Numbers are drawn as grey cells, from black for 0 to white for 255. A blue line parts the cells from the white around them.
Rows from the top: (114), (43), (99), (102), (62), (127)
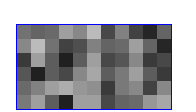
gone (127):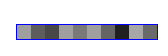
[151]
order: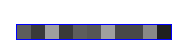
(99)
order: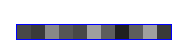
(99)
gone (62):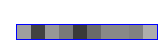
[143]
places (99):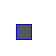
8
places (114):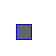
2 11
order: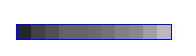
(43)

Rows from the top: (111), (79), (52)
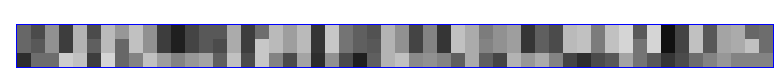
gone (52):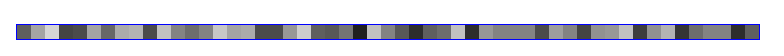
[138]
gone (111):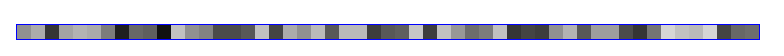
[82]
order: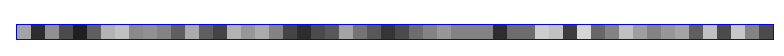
(52)
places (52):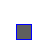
15 26 32 34
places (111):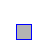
5 27
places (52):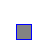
9 12 19 31 39 50 52 53 54

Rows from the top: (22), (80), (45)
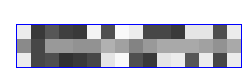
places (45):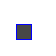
2 6 15
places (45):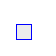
1 12 14 16
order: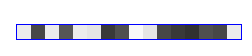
(45)
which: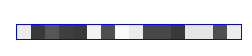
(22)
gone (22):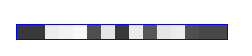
[63]

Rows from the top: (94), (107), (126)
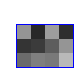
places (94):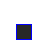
2
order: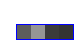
(107)
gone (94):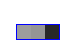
[46]
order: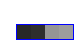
(94)
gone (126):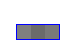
[185]
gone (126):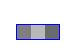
[121]
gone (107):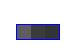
[149]

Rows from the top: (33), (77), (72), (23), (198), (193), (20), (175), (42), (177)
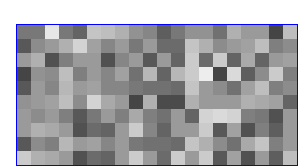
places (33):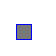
1 2 4 12
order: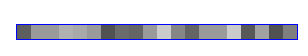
(175)

